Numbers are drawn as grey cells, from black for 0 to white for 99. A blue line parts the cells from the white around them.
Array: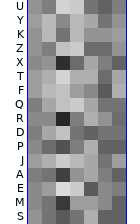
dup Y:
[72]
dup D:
[45]

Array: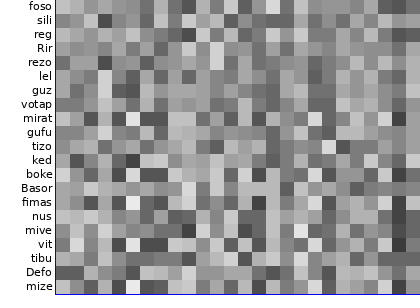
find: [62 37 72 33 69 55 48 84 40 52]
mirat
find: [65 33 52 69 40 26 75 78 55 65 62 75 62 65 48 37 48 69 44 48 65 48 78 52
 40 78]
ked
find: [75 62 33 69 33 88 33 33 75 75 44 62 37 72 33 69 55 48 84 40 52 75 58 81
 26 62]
mirat
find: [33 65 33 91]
fimas
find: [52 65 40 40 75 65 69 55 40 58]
votap

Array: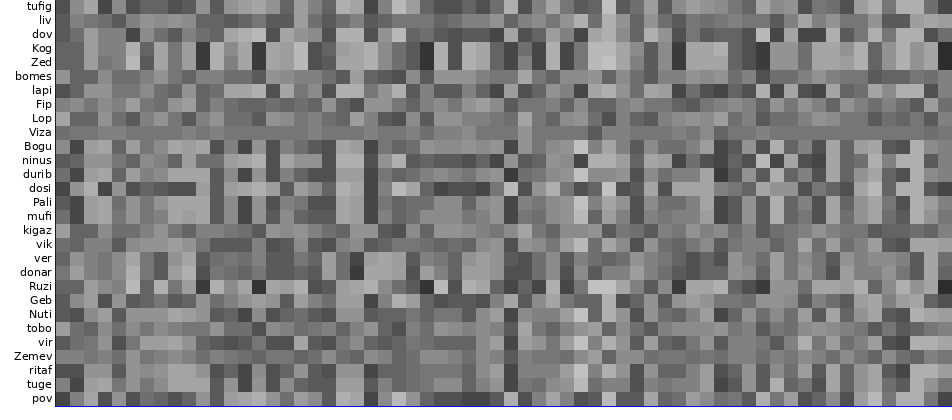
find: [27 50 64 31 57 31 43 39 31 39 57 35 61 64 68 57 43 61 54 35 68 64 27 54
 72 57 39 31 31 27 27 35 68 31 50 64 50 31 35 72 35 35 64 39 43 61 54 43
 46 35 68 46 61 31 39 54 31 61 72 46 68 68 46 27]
pov
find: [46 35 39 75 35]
tufig

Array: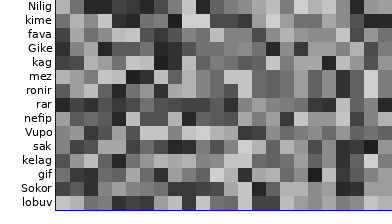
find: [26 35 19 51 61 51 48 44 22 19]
rar
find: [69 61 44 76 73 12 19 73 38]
kag

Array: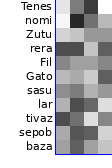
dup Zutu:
[59]
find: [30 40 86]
lar
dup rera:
[30]
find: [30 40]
lar
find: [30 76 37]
rera
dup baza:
[62]

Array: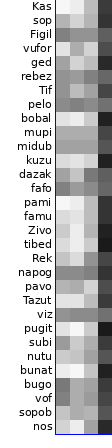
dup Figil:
[57]
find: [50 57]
Figil
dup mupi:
[67]
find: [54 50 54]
pelo
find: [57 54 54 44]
viz
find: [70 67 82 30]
pavo

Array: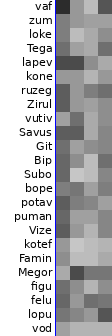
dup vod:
[70]
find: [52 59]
lopu
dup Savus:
[36]
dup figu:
[55]
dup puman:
[62]
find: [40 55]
Bip
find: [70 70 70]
vod

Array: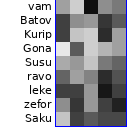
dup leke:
[25]
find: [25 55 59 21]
Batov
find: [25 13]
zefor
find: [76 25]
Saku

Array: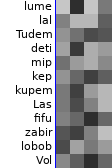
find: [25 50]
zabir
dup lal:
[71]
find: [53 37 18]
Vol
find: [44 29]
Tudem
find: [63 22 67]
deti

